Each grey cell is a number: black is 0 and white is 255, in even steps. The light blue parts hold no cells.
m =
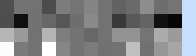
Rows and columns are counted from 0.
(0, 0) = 79
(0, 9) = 106
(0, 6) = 132
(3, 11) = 150
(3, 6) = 124
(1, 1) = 15
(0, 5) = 116
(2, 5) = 115
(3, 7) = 113
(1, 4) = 86
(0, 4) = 125
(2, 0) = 182
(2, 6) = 103
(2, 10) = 116
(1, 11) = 18
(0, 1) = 115

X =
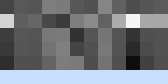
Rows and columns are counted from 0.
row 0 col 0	69
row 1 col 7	98
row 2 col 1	87
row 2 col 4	122
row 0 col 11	90
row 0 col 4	123
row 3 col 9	41
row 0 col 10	85
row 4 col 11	80
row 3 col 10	75
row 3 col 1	85
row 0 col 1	88
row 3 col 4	128
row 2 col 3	120

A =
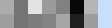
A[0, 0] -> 172
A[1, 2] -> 124
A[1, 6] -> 157
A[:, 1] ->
[116, 116]
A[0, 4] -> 129

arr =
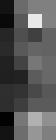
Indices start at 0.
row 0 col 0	19
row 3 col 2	101
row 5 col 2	92
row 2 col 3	99
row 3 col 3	99
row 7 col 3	91
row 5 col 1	34
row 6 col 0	47
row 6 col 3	88
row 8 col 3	144
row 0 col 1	107

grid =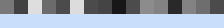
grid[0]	120
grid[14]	110
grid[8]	23
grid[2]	222

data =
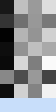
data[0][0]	24
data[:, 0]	[24, 52, 2, 14, 10, 136, 13]
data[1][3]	121
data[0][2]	154
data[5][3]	68
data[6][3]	242
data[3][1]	146

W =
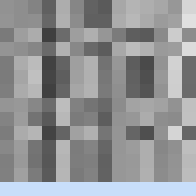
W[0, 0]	146
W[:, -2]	[151, 161, 204, 157, 210, 207, 206, 146, 139, 213, 144, 147, 148]
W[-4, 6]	176
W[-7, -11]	64
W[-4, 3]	67
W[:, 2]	[131, 143, 172, 134, 187, 192, 183, 135, 115, 181, 116, 114, 123]
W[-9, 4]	99
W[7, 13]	192
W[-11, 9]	94
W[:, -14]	[146, 148, 122, 148, 123, 123, 126, 149, 131, 124, 136, 127, 128]
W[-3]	[136, 156, 116, 89, 183, 124, 132, 102, 150, 156, 174, 135, 144, 190]
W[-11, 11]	138
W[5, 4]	94
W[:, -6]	[167, 172, 123, 168, 151, 146, 143, 140, 147, 149, 150, 151, 151]
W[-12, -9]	140
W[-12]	[148, 142, 143, 103, 176, 140, 96, 96, 172, 184, 170, 155, 161, 224]
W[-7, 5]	166
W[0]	[146, 142, 131, 96, 173, 134, 98, 90, 167, 180, 174, 167, 151, 213]
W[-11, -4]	90
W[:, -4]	[174, 170, 90, 177, 74, 79, 84, 167, 172, 79, 174, 174, 176]
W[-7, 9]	99
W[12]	[128, 160, 123, 90, 182, 122, 130, 98, 151, 154, 176, 140, 148, 188]
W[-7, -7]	122
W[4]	[123, 172, 187, 66, 99, 159, 177, 114, 151, 93, 74, 147, 210, 107]
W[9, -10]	100

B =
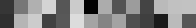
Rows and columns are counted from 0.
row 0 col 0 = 54
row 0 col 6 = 2
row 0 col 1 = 119
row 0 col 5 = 203
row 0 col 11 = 186
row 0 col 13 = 194
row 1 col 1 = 181
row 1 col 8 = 163
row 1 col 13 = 86
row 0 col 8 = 83

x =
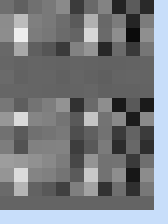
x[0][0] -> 111
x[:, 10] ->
[41, 124, 143, 118, 100, 100, 99, 26, 138, 59, 46, 111, 140, 120, 100]
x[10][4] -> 131
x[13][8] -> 111
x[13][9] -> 47
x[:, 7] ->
[131, 104, 106, 39, 98, 95, 97, 142, 115, 114, 123, 114, 114, 50, 100]
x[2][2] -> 124
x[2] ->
[141, 238, 124, 119, 107, 100, 215, 106, 142, 11, 143]
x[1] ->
[140, 188, 127, 121, 109, 90, 177, 104, 124, 37, 124]
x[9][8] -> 59
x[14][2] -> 100
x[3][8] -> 107
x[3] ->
[104, 168, 95, 85, 58, 130, 149, 39, 107, 57, 118]
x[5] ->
[106, 98, 101, 101, 97, 101, 98, 95, 100, 101, 100]
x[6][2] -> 101
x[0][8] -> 35
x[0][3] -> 121
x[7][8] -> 25
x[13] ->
[106, 181, 98, 88, 64, 127, 162, 50, 111, 47, 120]
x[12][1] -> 219
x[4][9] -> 99
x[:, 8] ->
[35, 124, 142, 107, 98, 100, 98, 25, 138, 59, 44, 115, 142, 111, 100]
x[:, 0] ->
[111, 140, 141, 104, 102, 106, 102, 119, 151, 113, 125, 157, 149, 106, 100]
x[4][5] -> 100
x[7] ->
[119, 94, 115, 126, 147, 49, 106, 142, 25, 89, 26]
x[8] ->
[151, 218, 133, 129, 116, 89, 197, 115, 138, 27, 138]
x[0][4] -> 138

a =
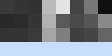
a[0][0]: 57
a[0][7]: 15
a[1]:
[40, 43, 53, 177, 89, 73, 86, 137]
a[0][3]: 187
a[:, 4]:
[228, 89, 127]
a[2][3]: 165

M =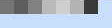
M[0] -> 117
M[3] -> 186
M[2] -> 129
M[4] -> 206
